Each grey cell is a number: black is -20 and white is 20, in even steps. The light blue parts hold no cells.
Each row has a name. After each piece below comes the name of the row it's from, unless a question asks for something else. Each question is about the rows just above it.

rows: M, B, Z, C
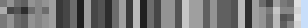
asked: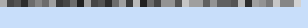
B
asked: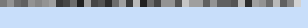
C
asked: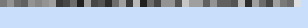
M
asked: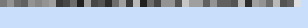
Z

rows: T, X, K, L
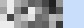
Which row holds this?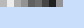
T
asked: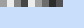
X
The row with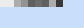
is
L
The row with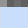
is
L

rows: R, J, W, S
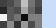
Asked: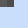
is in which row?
J
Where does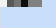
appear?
W
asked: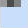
S
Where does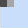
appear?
J
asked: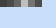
R
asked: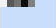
W

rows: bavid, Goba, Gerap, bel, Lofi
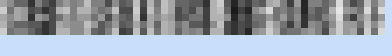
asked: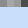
Gerap
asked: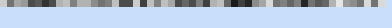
Goba
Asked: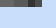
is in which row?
bel
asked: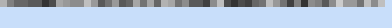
bel
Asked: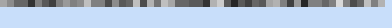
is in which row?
bavid

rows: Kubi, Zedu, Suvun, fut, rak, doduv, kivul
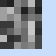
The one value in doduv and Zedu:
[9]
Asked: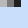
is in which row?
Zedu
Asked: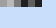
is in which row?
Zedu

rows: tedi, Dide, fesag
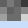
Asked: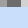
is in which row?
fesag
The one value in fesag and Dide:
[-3]
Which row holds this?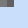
tedi
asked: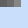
Dide
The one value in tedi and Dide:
[-5]
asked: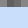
Dide

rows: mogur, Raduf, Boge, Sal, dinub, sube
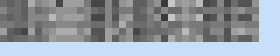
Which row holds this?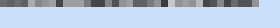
mogur
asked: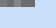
Sal
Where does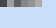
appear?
dinub
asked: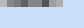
dinub
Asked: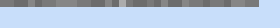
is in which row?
Sal
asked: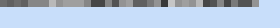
Boge

